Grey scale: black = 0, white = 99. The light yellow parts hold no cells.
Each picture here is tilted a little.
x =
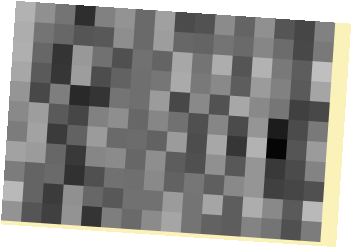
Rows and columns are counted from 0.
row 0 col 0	69
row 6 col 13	2
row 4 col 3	16
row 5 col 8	44
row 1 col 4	34
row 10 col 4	20
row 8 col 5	44
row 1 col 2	40
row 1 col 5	55
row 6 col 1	63
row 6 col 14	33
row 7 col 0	63
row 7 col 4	52
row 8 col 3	19
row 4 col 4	20
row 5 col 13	11
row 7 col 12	58
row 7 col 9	31
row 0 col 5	57
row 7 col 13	22
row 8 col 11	53
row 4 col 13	46
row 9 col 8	60
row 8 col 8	38
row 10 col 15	48
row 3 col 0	65
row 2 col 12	69
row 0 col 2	45
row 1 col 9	39
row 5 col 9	31
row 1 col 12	52
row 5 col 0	53
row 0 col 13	33

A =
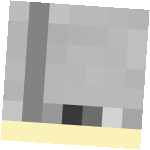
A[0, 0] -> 73
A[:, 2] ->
[75, 68, 69, 71, 71, 59]
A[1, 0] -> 70
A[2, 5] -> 71
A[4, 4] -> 72
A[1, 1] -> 51
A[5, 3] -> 22
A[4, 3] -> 72
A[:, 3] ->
[72, 69, 72, 71, 72, 22]
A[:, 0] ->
[73, 70, 70, 72, 70, 76]
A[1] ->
[70, 51, 68, 69, 70, 72, 74]
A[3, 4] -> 73

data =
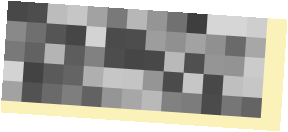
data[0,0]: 28
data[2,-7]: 27
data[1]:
[53, 43, 33, 27, 82, 29, 30, 61, 56, 63, 56, 41, 65]
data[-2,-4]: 77
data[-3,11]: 57
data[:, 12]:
[80, 65, 79, 77, 39]
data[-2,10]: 28
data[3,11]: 74
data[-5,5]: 47
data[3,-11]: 35
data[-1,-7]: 65
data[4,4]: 38
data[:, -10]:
[77, 27, 36, 39, 49]
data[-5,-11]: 73
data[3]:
[82, 26, 35, 39, 68, 77, 76, 58, 29, 77, 28, 74, 77]
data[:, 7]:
[58, 61, 28, 58, 72]
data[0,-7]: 71
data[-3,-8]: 30
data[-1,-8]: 58

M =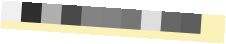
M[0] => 93
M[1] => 18
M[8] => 40

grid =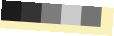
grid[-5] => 11
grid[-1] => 45
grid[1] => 20

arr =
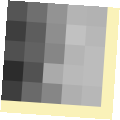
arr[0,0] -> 33
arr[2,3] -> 70
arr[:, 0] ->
[33, 24, 31, 17, 24]
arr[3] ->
[17, 32, 66, 72, 73]
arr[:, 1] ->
[43, 36, 38, 32, 41]
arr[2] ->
[31, 38, 52, 70, 73]

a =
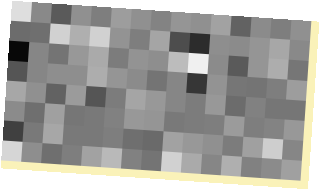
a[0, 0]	86
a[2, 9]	93
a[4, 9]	48
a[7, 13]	54
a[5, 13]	51
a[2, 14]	46
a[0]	[86, 53, 35, 56, 49, 61, 56, 51, 58, 56, 63, 38, 54, 49, 56]
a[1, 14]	53
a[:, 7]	[51, 64, 55, 45, 59, 58, 41, 45]
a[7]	[83, 55, 43, 49, 63, 72, 50, 45, 81, 66, 52, 68, 50, 54, 62]
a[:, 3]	[56, 68, 59, 55, 60, 46, 47, 49]
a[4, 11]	42
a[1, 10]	55
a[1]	[42, 43, 81, 68, 81, 57, 49, 64, 30, 17, 55, 54, 58, 65, 53]
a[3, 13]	49
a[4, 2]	38
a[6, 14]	52
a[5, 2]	62
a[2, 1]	52
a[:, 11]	[38, 54, 35, 46, 42, 60, 48, 68]
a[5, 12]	49
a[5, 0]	54
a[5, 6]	59
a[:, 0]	[86, 42, 3, 33, 65, 54, 25, 83]
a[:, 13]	[49, 65, 67, 49, 46, 51, 80, 54]
